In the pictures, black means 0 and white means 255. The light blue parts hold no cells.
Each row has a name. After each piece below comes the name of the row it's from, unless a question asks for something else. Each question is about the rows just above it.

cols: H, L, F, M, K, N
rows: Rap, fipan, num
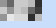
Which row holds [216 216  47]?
num
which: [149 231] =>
num
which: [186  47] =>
Rap
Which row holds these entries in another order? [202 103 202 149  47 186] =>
Rap
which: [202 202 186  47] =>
Rap
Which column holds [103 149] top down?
L
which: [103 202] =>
Rap

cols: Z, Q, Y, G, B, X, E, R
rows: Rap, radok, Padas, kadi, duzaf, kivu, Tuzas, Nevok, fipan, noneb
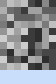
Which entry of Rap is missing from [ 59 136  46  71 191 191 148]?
[175]
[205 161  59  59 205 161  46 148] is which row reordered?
duzaf
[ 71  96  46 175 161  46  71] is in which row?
fipan
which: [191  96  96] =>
Padas

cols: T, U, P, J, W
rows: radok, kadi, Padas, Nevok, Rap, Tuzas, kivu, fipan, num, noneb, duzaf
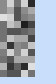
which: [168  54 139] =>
kivu
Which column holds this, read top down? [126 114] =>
T
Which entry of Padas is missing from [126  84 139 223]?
[210]
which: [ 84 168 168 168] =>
num
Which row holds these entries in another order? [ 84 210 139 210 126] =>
fipan
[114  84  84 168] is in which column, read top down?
P

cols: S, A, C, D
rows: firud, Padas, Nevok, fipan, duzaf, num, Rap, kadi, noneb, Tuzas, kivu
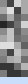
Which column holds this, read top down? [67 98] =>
C
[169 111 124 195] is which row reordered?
num
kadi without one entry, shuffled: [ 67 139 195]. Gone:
[153]
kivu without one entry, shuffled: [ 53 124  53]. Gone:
[83]
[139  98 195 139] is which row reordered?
duzaf

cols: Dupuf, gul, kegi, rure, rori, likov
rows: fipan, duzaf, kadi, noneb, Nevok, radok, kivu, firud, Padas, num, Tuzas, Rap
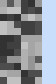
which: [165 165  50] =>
Tuzas
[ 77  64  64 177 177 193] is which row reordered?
Nevok

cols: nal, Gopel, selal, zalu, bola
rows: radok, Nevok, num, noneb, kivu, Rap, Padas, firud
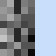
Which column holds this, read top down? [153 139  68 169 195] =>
nal
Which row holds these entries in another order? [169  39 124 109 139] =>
radok

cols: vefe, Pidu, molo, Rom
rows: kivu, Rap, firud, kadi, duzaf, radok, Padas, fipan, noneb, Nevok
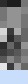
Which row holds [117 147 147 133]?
Rap
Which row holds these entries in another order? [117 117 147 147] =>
firud
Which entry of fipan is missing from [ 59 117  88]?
[75]

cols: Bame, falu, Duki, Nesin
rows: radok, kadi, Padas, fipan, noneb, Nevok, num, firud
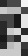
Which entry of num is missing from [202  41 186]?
[57]
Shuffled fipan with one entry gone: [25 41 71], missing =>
[230]
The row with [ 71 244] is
radok

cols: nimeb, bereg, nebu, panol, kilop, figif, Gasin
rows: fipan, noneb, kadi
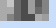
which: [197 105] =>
fipan
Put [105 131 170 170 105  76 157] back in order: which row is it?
noneb
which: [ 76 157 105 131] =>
noneb
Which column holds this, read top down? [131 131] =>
Gasin
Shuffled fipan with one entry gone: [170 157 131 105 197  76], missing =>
[90]
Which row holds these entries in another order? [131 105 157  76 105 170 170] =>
noneb
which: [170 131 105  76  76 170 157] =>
kadi

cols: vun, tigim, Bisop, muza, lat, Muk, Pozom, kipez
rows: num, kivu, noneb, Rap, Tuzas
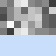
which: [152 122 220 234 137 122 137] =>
num
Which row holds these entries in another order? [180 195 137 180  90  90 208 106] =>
kivu
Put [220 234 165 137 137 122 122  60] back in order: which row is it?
Tuzas
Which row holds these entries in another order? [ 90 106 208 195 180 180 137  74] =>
noneb

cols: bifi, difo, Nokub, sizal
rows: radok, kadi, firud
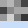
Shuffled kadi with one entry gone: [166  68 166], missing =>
[137]
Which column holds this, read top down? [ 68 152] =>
bifi
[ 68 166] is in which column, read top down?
sizal
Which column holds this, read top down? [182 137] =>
difo
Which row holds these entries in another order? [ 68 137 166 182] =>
radok

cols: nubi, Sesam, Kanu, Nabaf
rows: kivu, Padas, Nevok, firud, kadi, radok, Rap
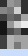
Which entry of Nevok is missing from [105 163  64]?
[91]
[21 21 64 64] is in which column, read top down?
nubi
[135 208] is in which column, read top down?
Kanu
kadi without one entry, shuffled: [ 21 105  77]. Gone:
[36]
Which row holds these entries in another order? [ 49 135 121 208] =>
Padas
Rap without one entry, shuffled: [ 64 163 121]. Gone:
[179]

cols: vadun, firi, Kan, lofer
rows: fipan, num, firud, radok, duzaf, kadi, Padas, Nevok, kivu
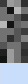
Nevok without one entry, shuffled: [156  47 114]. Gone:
[32]
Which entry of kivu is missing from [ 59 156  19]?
[114]
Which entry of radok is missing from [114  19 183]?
[100]
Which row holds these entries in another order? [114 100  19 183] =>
radok
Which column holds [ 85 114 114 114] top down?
Kan
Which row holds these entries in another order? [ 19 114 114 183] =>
num

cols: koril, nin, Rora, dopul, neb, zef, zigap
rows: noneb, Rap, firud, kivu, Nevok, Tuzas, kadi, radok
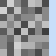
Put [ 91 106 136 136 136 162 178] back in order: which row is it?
firud
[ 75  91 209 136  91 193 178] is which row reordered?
noneb
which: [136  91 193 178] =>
noneb
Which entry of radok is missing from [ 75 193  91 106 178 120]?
[148]

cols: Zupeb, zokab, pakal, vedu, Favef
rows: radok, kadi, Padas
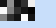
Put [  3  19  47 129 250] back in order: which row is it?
kadi
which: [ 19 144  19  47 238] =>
radok
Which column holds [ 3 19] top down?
Favef
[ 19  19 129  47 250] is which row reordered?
Padas
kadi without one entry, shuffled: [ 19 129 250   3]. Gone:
[47]

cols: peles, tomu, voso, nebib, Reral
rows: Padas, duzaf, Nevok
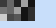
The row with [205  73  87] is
Nevok
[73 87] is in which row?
Nevok
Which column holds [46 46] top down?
Reral
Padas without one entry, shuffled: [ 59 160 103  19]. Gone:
[34]
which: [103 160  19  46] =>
duzaf
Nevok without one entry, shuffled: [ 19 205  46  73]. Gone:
[87]
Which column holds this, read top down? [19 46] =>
Reral

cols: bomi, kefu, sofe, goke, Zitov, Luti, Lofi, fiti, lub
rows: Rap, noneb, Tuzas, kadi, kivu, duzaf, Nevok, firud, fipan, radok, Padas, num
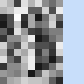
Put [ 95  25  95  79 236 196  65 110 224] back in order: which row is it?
fipan
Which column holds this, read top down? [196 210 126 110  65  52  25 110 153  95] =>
fiti

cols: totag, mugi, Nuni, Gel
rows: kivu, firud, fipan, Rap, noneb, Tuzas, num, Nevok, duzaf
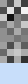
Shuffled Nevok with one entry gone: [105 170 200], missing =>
[184]
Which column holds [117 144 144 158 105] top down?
totag
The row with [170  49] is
duzaf
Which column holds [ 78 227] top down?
mugi
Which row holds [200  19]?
fipan
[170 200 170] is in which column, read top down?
Nuni
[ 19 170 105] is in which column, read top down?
mugi

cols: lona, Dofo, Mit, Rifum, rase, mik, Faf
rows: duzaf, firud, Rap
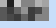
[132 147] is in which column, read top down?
Rifum
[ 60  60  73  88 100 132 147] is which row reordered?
firud
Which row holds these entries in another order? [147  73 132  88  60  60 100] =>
firud
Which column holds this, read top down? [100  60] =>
Mit

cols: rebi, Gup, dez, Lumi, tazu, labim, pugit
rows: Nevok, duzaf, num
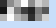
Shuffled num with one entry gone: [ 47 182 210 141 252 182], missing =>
[153]
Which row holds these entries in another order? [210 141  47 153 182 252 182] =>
num
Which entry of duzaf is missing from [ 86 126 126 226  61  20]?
[35]
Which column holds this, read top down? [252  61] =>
Lumi
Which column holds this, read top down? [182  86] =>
pugit

